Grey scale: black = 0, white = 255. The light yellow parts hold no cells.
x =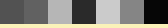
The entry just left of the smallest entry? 133
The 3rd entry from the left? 182
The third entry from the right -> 203

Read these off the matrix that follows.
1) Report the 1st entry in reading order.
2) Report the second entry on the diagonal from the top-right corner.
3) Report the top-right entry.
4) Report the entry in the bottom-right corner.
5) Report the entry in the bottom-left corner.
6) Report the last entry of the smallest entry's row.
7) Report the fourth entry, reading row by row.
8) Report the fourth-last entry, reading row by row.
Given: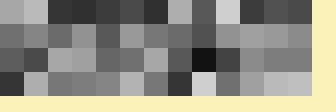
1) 167
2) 152
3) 73
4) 191
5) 53
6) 125
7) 47
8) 113

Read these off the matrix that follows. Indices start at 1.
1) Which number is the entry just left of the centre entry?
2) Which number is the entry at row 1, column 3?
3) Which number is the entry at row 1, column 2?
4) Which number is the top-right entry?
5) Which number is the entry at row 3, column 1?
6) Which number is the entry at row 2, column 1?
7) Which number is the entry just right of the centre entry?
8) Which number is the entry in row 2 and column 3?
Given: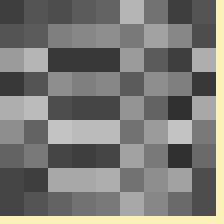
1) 69
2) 77
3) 84
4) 84
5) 155
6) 84
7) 148
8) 127

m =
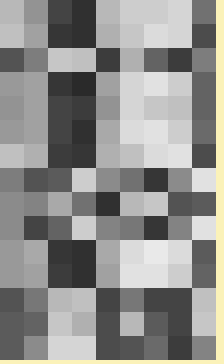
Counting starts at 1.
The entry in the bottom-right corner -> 131
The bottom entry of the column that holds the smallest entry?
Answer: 213
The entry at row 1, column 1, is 184
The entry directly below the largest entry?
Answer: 225
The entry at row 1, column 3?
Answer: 68
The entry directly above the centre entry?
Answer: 176
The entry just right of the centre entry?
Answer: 113
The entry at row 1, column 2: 147
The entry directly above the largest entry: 54
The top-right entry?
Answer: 113
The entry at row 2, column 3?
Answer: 54
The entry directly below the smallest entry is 60
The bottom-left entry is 91
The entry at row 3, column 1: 83
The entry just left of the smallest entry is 54
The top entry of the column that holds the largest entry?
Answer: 205
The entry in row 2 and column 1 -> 192
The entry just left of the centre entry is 205

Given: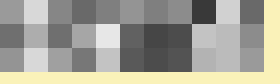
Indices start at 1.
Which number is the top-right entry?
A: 105
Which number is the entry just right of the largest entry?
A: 97
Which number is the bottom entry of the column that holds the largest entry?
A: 195
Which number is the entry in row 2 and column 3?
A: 111
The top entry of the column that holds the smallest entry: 57
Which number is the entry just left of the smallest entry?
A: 140
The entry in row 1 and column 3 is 134
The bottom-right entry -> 154
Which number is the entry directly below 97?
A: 89
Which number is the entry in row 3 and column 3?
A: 160

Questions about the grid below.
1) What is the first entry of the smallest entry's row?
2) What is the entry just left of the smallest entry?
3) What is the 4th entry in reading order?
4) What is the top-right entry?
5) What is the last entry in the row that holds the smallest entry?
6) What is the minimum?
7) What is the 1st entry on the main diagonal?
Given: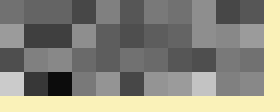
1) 203
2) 55
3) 71
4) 86
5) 136
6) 12
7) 113

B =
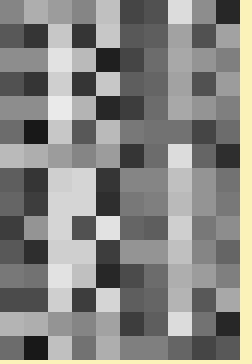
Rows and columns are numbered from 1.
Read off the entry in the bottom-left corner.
108
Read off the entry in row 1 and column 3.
156
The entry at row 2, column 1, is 88
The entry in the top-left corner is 133
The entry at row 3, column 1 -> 141
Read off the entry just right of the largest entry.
180
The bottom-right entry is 88
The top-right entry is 39
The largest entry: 234
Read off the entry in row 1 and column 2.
174
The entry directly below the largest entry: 199

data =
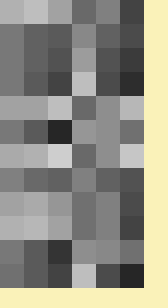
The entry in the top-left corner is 177
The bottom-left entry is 112
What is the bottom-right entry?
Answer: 38
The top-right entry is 67
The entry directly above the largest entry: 38
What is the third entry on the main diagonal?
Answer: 82
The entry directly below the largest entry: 97
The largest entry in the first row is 190
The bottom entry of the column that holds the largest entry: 67
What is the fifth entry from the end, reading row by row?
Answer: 90
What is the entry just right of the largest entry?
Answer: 105
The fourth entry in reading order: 105
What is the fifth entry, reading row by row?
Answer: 128
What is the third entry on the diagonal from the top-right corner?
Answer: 156
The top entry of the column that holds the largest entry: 162
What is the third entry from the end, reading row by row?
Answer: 190
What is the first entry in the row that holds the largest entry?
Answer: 170
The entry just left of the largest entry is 177

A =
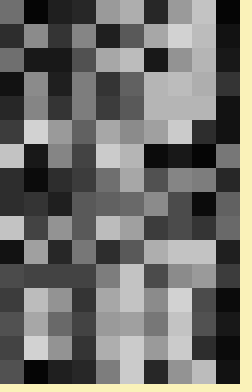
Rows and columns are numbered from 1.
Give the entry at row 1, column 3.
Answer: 31
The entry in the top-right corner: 5
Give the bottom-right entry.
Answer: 18
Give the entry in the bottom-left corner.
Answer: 81
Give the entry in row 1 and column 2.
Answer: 5
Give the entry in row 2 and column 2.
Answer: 139
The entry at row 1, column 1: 111
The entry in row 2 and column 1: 45
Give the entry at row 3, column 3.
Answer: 24
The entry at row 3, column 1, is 111

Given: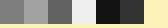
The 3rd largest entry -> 127
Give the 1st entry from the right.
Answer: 52
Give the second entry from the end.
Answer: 19

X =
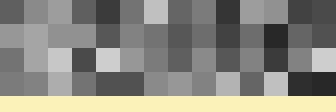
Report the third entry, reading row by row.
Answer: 157
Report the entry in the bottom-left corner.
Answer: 123
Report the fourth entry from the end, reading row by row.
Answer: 101
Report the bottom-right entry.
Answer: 40
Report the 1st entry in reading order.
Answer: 95
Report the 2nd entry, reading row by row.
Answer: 138
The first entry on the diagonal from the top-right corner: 74
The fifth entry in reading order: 59
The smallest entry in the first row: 53
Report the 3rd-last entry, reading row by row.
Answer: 192
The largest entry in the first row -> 192
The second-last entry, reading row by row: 46
